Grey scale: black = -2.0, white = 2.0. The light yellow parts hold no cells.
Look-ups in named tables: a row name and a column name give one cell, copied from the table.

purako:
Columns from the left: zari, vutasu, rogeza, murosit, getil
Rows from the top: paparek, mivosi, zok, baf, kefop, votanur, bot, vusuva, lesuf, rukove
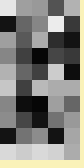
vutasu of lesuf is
-0.2
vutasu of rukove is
1.2
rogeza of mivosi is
0.1
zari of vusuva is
0.2
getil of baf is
-1.1
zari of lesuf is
-1.7
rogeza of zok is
0.7
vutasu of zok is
-0.6
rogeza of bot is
-1.9
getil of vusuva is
0.4
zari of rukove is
1.4
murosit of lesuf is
-1.7
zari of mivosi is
-1.7
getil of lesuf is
0.6
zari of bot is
0.1
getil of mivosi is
-1.1

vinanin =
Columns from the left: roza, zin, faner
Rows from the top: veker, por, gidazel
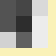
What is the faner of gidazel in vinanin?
1.7
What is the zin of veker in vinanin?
-0.9
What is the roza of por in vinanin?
-0.7
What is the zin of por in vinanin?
-1.3
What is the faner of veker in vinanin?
1.4
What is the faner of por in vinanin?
1.7
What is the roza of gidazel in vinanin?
1.3
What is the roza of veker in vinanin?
-0.7
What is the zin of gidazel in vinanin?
-0.5

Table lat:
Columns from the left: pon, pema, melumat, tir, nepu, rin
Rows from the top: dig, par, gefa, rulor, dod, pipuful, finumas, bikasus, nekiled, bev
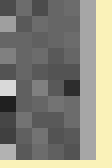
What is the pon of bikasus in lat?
-0.9
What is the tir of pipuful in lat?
-0.6
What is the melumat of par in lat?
-0.3
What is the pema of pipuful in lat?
-0.5
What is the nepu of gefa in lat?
-0.3
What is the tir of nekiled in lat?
-0.7

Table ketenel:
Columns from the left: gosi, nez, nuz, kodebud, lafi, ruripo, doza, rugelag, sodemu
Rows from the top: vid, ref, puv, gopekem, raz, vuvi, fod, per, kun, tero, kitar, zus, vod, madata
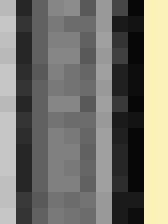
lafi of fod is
0.1
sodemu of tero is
-1.9
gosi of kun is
1.1
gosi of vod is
1.0
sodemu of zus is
-1.9
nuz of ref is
-0.5
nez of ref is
-1.2

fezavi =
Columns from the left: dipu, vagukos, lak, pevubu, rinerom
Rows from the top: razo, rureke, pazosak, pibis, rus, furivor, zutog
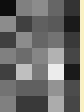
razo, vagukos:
0.0
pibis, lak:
0.1
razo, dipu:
-1.8
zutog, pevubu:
0.7
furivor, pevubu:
0.3
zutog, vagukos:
-1.1
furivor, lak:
-0.5
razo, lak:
0.2
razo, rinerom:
-1.2
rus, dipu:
-1.0
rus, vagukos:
1.0
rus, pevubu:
1.7
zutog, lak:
-1.1
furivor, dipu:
-0.2
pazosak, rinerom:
-1.1
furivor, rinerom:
-0.8
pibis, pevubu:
0.8
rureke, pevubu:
-0.6
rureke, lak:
-0.5

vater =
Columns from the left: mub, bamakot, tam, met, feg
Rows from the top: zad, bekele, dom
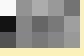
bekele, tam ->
-0.4
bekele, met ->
-0.1
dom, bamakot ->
0.1
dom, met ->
0.1
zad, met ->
0.4
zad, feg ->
-0.2
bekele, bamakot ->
0.1
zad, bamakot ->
0.3
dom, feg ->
0.4
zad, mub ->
1.9
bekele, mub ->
-1.7

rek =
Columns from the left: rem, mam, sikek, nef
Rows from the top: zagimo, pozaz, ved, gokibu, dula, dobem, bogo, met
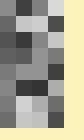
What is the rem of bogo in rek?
-0.1
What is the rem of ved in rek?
-0.7
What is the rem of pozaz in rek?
-0.4
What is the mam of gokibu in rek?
-0.6
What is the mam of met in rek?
1.1
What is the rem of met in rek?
-0.3
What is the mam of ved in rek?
-1.1
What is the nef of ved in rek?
1.1
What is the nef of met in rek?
-0.8
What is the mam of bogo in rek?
1.3
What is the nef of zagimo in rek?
1.4
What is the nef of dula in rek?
-1.0
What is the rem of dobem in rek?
0.1
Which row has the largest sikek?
pozaz

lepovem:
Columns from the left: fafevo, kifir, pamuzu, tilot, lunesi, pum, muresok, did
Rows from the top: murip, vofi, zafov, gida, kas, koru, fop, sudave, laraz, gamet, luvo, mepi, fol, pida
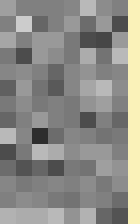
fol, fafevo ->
0.0
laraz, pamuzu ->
-1.3
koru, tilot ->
-0.6
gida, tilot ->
0.2
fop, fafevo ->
-0.1
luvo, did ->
0.3
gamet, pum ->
0.4
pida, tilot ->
0.9
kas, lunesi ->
0.1
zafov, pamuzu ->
0.4
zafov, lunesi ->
-0.1
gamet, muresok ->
0.4
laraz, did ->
-0.1
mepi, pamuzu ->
0.0
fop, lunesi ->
-0.1
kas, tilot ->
-0.4
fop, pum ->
0.3

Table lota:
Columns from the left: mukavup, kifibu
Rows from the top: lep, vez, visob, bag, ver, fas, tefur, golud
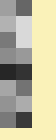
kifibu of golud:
-1.1
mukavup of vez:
0.8
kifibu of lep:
-0.4
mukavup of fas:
0.6
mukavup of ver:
-1.4
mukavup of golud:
-0.1
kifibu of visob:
1.4
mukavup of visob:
-0.1
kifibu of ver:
-1.2
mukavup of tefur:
0.3
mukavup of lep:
0.5
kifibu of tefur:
0.7
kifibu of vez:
1.4
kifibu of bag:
0.4
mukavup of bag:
0.2
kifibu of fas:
-0.2

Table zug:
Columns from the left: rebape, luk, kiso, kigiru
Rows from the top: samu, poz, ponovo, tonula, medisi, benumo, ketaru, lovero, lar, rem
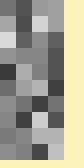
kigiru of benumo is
-1.0
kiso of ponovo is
0.2
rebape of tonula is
0.3
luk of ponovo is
-0.5
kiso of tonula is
0.1
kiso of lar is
0.8
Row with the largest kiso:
poz

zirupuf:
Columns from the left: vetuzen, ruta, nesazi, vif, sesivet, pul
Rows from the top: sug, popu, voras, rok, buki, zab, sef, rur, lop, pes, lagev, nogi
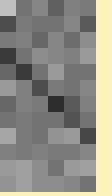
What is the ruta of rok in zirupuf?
-0.2
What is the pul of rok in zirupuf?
0.4
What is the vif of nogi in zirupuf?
0.2
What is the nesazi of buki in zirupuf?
-0.2
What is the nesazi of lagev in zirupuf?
0.2
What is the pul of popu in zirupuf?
-0.6
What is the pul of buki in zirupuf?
-0.2
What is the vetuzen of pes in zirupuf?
0.0
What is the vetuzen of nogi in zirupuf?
0.3
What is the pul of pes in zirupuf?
0.1
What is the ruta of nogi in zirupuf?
0.5
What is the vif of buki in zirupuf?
0.4
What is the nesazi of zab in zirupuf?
-0.8
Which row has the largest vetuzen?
sug

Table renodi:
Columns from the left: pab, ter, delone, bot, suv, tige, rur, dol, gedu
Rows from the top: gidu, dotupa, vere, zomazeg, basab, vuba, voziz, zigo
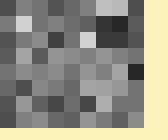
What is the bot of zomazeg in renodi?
0.3
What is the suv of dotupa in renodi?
-0.3
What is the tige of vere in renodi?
1.3
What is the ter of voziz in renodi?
0.4
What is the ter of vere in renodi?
-0.1
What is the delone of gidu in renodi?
-0.2
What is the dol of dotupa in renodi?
-1.4
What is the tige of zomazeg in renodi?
0.0
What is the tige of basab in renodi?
0.3
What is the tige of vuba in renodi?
0.6
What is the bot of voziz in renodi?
-0.9
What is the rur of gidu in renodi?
1.0
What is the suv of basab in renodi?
-0.2
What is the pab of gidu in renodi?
-0.8
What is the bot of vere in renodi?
-1.0
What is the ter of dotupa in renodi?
1.3
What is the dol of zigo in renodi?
-0.5
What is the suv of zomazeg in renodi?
0.2
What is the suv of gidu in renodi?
-0.4

